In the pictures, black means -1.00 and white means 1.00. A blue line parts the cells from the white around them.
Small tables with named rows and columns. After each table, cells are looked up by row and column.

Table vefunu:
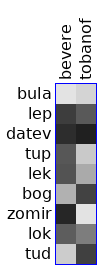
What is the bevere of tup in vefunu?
-0.32
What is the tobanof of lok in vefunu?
-0.02
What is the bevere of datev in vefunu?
-0.65
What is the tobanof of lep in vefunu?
-0.30
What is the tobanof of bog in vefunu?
-0.48
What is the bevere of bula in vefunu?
0.78
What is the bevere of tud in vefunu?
0.60

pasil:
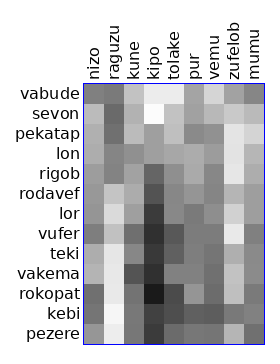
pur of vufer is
-0.03
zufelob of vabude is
0.27
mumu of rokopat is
-0.04
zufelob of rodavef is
0.42
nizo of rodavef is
0.19
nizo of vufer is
-0.01
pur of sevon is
0.26
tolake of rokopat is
-0.41
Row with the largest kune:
vabude

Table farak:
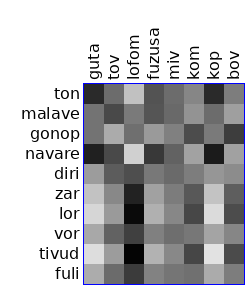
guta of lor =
0.68
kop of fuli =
0.34
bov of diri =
0.10
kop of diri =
0.18
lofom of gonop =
-0.13
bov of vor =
0.05
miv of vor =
-0.14
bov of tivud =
-0.41
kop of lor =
0.72
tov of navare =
-0.43
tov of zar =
0.07
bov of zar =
-0.26
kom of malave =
0.15
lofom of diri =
-0.39

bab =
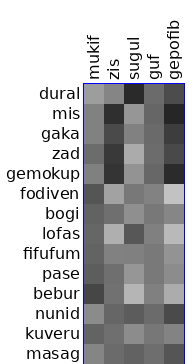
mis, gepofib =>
-0.70
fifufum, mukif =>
-0.22
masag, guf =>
-0.14
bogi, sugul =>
0.12
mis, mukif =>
0.01
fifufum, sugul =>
0.00
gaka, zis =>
-0.42
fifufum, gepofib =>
0.15
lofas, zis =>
0.37
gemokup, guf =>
-0.19
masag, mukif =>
0.04
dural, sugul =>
-0.67
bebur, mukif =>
-0.45
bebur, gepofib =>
0.35
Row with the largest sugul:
bebur

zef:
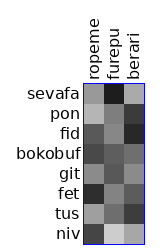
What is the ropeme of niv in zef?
-0.46
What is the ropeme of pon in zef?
0.42
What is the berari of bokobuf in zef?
-0.13
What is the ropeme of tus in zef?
0.25
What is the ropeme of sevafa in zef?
0.20
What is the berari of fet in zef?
-0.28
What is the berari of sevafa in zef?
0.33

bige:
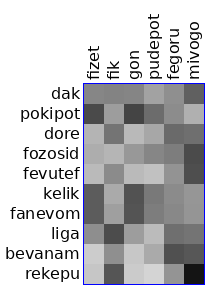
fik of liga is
-0.40
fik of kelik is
0.33
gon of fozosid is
0.19
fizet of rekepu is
0.55
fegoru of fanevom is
0.07
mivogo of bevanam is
-0.32
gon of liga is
0.23
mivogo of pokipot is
0.38

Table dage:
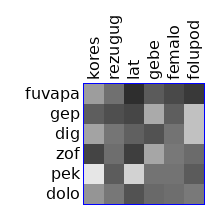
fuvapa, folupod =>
-0.55
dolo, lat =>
-0.36
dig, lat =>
-0.25
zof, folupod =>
-0.16
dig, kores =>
0.28
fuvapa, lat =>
-0.64
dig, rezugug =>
-0.08
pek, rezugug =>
-0.28
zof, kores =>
-0.47
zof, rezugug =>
-0.14
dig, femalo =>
-0.10
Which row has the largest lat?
pek

